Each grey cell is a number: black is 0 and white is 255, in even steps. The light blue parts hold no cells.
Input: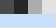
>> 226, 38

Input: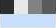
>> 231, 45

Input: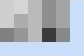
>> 213, 59

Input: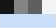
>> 243, 21

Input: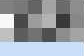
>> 247, 57

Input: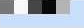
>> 247, 9
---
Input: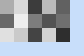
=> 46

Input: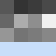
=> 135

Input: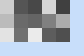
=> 79

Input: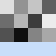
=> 168

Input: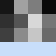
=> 106

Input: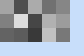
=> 120
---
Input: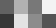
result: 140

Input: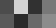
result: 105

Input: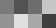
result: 168

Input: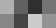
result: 204

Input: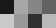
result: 48

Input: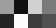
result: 59

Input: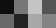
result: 168

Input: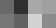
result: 211

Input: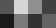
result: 50

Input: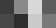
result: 202
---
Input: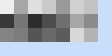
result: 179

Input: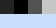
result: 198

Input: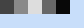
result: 8

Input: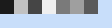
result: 90

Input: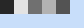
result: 83

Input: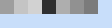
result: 123

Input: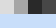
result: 71
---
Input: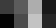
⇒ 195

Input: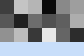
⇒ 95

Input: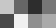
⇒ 143

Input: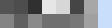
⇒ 119

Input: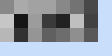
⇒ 191

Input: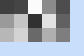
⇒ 225

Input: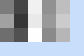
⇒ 153
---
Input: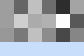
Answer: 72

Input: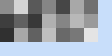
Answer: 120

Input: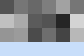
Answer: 68

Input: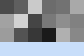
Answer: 176

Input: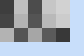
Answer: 90

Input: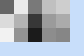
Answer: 141

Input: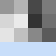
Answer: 136
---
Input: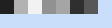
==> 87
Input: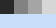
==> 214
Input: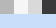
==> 58
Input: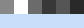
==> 41
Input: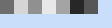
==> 86
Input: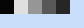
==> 38
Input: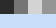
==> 149
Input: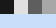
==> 167
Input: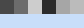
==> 187
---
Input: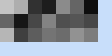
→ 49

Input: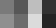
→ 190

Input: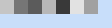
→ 91

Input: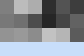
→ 173

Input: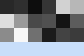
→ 13

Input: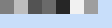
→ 83

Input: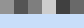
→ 126
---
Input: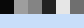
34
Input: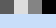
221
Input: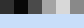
165
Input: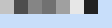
160
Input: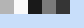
25
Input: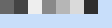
182
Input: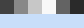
248
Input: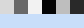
5
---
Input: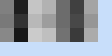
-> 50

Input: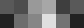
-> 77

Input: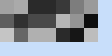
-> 49

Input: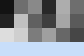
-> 192

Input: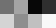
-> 164

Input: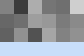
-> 111

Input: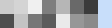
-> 212

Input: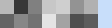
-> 55
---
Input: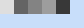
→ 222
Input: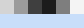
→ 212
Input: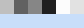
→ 191
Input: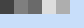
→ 66
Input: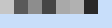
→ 198
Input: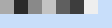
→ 170
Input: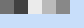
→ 113
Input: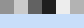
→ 146
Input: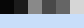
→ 6
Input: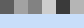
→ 94
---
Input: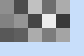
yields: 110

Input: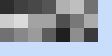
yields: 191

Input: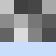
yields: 70

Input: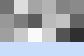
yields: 131

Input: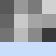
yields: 122

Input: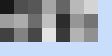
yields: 185

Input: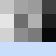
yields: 155

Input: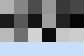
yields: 57
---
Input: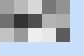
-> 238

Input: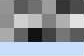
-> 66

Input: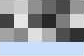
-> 175

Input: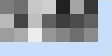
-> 132

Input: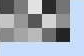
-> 185

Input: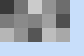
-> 85

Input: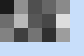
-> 116

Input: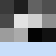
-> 171

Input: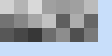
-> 141

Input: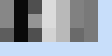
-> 185
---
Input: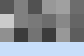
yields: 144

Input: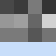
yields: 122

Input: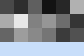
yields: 101

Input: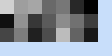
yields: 69

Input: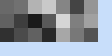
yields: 48

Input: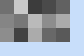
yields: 141

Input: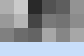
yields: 128

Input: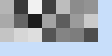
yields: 196

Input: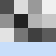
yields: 227

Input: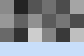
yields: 105
